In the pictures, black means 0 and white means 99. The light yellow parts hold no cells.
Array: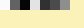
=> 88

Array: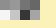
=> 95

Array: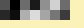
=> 85

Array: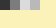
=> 20

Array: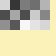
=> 34

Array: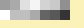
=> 66

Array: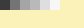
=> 64

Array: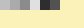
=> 54
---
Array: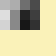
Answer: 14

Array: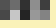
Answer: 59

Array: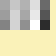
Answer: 90

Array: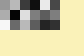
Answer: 36

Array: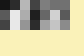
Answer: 81

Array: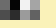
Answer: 60

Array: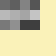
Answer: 64
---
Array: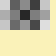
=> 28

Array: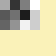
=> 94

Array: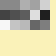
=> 40

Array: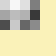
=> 40

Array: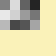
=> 33

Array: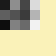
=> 41
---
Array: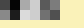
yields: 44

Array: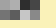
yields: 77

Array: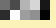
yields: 56

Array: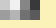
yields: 44

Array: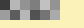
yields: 45

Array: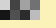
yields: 17
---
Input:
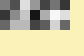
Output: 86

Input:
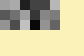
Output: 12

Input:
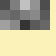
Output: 75

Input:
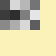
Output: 71

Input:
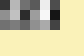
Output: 44

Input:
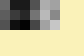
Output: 10

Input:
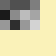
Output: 31
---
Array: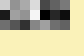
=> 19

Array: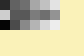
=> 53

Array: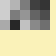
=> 75

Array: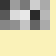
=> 76

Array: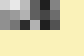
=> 17

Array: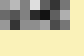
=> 55

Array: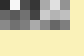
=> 49

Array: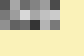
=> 42
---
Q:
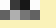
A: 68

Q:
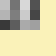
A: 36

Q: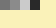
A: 54

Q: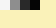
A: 55

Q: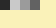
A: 78

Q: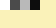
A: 29

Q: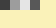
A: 61

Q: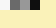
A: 41
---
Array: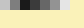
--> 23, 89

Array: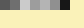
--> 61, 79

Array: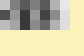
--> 59, 90

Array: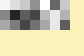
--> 27, 99

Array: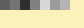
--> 50, 84

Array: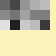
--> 63, 87

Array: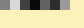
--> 3, 84
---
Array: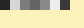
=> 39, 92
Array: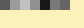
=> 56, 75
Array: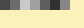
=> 62, 78
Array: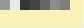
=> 26, 91
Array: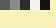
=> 17, 94
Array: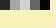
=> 81, 81
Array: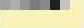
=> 48, 76
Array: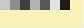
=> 69, 88
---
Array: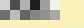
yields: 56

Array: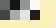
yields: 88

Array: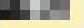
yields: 57

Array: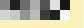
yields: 13

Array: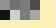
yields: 48

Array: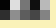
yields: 27
